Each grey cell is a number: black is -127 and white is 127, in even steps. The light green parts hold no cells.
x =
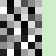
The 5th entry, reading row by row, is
13
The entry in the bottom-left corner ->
-94
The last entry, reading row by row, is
-121
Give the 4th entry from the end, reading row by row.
-109
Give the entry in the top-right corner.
52
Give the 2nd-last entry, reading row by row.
68
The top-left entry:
68
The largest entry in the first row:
94
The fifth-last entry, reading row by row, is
125
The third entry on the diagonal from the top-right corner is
94

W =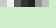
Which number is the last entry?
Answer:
61
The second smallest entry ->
-76
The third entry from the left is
-32

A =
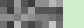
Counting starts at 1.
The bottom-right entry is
-14
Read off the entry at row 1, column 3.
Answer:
28
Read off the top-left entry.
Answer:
-42
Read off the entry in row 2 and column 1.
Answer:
-14
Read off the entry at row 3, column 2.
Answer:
13
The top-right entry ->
28
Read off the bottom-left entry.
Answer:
-14
